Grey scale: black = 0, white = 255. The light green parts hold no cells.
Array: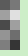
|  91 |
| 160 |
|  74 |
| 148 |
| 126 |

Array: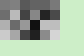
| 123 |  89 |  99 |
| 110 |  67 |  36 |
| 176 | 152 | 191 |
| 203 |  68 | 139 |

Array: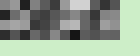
| 133 |  32 |  91 | 154 | 209 |  52 |
|  35 | 144 |  63 | 109 | 104 | 132 |
| 152 | 156 |  67 | 173 | 102 | 158 |
|  45 |  44 |  79 |  84 |  92 | 100 |

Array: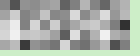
| 136 | 146 | 156 |  98 | 181 | 102 | 179 |
| 163 | 131 | 195 | 141 | 138 | 219 | 184 |
| 207 | 129 | 134 | 132 | 192 | 173 |  49 |
| 213 | 195 | 189 |  94 | 126 | 240 | 158 |
| 167 |  58 | 133 | 213 | 113 | 185 | 127 |

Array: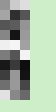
| 149 | 222 |
| 165 |  85 |
|  85 | 148 |
| 134 | 154 |
| 239 | 161 |
| 124 | 243 |
|  24 |  14 |
|  61 |  19 |
| 111 |  70 |
| 225 | 105 |

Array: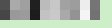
|  79 | 160 | 187 | 162 | 237 |
|  70 | 155 | 194 | 169 | 244 |

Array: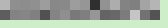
| 182 | 141 | 157 | 137 | 150 | 146 | 131 | 164 |
|  93 | 134 |  81 | 143 | 127 | 100 | 124 | 114 |

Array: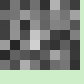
|  55 |  64 |  48 |  98 |
| 112 | 153 | 103 | 117 |
|  63 |  47 | 100 | 127 |
|  64 |  77 | 152 |  50 |
| 156 | 138 |  68 |  94 |
|  41 |  85 |  94 | 121 |
| 115 | 173 |  63 | 118 |

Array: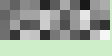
| 125 | 138 |  36 | 170 |  24 | 172 |
| 100 | 163 | 203 |  92 | 230 | 146 |
| 110 |  81 | 204 |  77 | 207 |  49 |
| 111 | 202 |  44 | 158 |  60 | 246 |
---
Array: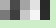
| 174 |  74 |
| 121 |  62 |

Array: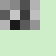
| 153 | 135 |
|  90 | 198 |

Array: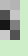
| 186 | 180 |
|  79 | 198 |

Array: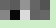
| 101 |  91 |
| 134 |   8 |

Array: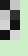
|  23 | 198 |
| 196 |  47 |

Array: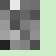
|  83 | 232 |
| 133 |  88 |

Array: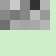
| 158 | 202 |
| 135 | 121 |
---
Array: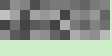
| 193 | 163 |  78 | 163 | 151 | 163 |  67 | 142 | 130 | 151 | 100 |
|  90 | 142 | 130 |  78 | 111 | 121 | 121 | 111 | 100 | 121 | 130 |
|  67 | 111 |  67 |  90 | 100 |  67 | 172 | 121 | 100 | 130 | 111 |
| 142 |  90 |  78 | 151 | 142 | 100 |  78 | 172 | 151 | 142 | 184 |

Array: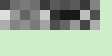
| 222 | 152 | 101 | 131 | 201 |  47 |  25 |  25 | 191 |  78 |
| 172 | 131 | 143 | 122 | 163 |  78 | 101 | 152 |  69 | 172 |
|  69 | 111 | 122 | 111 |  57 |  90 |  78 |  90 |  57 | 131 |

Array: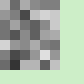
| 116 | 162 | 116 |  96 | 138 | 202 |
| 211 | 150 | 138 | 171 | 127 | 116 |
| 150 | 127 |  73 | 193 | 211 | 202 |
| 181 | 107 | 171 | 138 | 127 | 127 |
| 116 |  85 | 138 |  96 | 162 | 171 |
| 127 |  73 |  96 | 150 | 223 | 150 |
| 107 |  52 | 181 | 181 |  96 | 193 |

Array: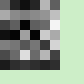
| 170 | 138 | 127 | 138 | 148 | 191 |
| 127 | 118 |  86 | 118 |  56 | 212 |
|  74 | 106 | 221 | 106 | 182 |  65 |
|  65 |  95 |   5 |  95 | 106 | 244 |
|  27 |  46 |  56 |  46 |  37 |  46 |
| 106 |  37 |  15 |  37 | 182 |  95 |
|  15 |   5 | 160 |   5 | 203 | 170 |

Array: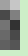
| 161 | 198 |
|  73 | 128 |
|  96 |  85 |
| 105 |  73 |
| 116 |  50 |

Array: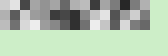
| 206 | 227 |  71 | 165 | 147 | 165 | 104 | 177 | 188 |  60 | 165 | 124 |  39 | 124 | 177 |
| 188 | 113 | 216 | 237 | 156 | 136 |  92 |  48 | 113 | 237 | 197 |  92 | 216 | 124 | 104 |
| 177 |  92 | 206 | 156 | 147 |  60 |  71 |  48 | 136 | 197 | 227 |  83 | 156 | 206 | 124 |
